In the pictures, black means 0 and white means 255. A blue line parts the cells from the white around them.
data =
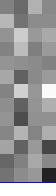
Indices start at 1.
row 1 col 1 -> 129
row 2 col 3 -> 140
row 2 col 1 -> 183
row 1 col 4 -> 137
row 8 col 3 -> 148
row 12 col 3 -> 168
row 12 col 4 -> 136
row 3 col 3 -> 153
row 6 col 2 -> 97
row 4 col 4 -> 154
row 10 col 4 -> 175
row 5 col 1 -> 148
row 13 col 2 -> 140
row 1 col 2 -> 105
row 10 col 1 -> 134
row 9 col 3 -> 145

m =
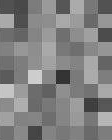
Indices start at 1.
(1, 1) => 81
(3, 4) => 155
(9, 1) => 161
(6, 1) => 91
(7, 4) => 97
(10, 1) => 113
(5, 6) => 131
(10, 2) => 137
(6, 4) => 135
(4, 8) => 149
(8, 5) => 134
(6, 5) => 51
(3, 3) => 132
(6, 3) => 205
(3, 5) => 111
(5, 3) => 144
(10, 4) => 131
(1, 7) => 120
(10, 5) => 120
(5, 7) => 169
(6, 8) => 126
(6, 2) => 125
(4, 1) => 129
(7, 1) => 197

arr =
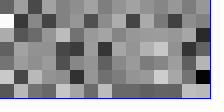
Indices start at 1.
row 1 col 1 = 100
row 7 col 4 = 104
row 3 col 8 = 164
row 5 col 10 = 154
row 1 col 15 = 151
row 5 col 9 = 137
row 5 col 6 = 135
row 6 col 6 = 49
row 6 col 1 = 201
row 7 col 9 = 105
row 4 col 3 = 146
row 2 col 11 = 170
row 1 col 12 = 134
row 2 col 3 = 136
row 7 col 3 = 115
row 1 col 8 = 126
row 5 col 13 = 157
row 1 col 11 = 146
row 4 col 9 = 165
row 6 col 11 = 153
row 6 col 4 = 147
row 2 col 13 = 65
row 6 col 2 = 72
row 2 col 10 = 68
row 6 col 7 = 150
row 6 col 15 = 4
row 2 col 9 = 173
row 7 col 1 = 87
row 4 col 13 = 145
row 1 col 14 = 125

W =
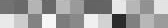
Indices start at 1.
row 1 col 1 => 114
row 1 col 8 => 100
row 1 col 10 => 182
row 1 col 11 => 145
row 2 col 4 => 246
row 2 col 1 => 233

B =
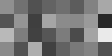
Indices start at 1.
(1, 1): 144
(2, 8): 40
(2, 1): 84
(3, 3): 65
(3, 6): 75
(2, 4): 165
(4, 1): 138
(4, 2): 82
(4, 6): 121

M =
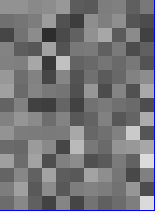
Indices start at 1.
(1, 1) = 146
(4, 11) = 96
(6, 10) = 130
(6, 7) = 112
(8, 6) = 66
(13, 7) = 163
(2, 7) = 142
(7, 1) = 160
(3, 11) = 65
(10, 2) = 124
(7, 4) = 120
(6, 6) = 83
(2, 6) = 61
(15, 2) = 136
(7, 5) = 116
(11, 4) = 137
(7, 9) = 132
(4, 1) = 131
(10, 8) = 112
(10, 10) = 202
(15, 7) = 115
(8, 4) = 62
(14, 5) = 88
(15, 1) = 108
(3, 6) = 97
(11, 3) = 155
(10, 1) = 147
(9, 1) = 129
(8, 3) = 65
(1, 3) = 137
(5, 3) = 167
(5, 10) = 120
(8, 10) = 106
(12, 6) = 140
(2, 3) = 125
